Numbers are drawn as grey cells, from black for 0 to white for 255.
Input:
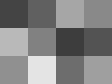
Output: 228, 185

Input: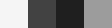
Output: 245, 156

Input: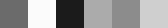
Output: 251, 207

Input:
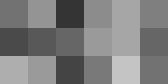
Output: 196, 174

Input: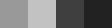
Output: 194, 153

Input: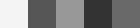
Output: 244, 152
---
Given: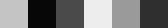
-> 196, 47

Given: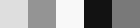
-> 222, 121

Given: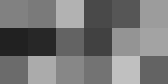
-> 129, 99

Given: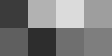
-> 59, 126

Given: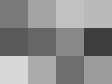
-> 122, 156

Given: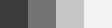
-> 59, 242

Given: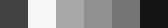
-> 67, 20

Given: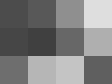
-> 76, 95

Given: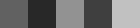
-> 97, 193

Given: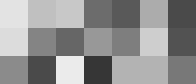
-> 227, 120
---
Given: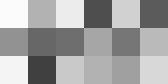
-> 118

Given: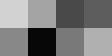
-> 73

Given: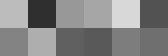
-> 216

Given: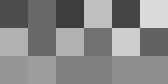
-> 206

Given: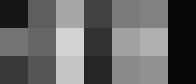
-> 175

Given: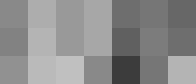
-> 124
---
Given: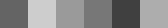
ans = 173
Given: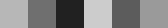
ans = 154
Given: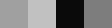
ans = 125
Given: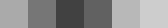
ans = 205
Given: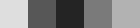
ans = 178
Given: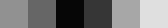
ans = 223
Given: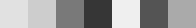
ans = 170
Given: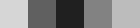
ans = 188
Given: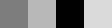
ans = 218
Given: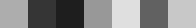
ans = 200
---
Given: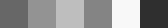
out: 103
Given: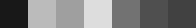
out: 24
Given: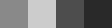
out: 137
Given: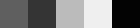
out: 95
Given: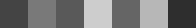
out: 68
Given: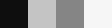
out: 14
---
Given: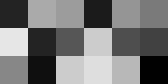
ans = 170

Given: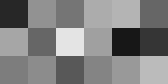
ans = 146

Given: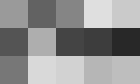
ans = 98

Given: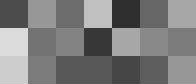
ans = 151

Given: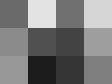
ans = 227

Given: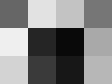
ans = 226
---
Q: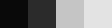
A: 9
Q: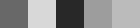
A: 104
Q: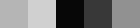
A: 181
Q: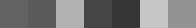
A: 98
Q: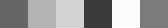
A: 102
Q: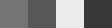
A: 116
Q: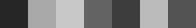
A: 39
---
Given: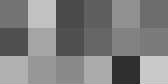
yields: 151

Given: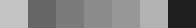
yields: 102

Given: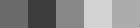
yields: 60

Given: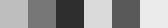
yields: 118

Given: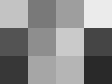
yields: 166

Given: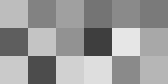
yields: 76

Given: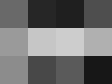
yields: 72
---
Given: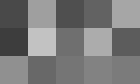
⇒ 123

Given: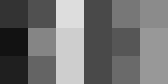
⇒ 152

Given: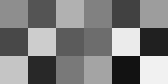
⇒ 241

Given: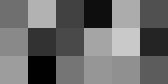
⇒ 92

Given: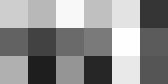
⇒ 85

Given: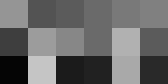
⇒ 41

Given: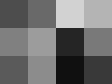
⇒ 57
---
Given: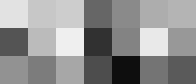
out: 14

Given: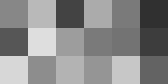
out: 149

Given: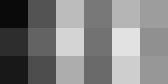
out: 106

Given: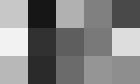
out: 107

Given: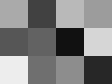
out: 111

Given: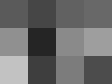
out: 62

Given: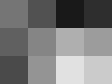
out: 148
